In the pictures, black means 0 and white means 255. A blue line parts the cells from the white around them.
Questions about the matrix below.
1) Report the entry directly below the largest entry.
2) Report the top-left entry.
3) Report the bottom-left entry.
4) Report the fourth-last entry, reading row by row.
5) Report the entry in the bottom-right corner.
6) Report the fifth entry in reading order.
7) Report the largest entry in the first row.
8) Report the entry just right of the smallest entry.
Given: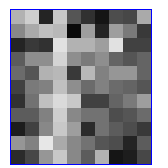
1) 150
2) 178
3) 43
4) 178
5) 71
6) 85
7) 206
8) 158

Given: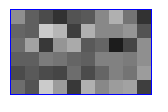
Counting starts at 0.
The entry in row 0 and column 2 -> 75
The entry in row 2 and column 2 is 56
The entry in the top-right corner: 50
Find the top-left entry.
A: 143
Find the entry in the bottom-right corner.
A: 62
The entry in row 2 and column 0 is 109
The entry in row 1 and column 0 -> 101
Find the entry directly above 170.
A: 62
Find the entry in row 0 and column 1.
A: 95
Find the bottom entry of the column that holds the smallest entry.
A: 156
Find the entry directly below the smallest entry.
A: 129
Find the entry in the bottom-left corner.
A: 109
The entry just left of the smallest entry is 101

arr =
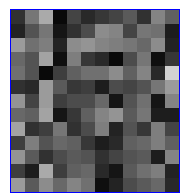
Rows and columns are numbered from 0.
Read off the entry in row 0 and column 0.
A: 49
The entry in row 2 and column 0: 155
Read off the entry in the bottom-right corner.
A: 41
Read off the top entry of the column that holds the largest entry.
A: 96
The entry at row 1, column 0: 35
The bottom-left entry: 155
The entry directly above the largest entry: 55
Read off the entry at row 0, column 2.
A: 170
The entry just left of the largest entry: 41
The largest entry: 210
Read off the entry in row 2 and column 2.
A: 126
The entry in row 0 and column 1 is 118
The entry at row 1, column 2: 118

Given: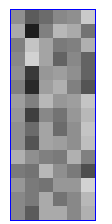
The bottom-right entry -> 176
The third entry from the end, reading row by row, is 170
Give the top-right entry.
202
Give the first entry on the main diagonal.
143
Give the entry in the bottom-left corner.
136
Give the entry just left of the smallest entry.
170
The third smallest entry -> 57
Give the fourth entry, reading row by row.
136
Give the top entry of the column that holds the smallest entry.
91
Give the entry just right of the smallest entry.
128
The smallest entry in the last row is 91
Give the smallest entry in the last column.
78
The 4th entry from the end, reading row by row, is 170
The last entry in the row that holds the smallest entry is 115
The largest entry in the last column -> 210
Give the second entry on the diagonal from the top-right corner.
170

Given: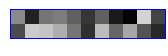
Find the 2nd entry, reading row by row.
33
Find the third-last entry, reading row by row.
166
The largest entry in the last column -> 68
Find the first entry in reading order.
138
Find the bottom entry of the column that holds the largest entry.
83
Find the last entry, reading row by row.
40
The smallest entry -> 4
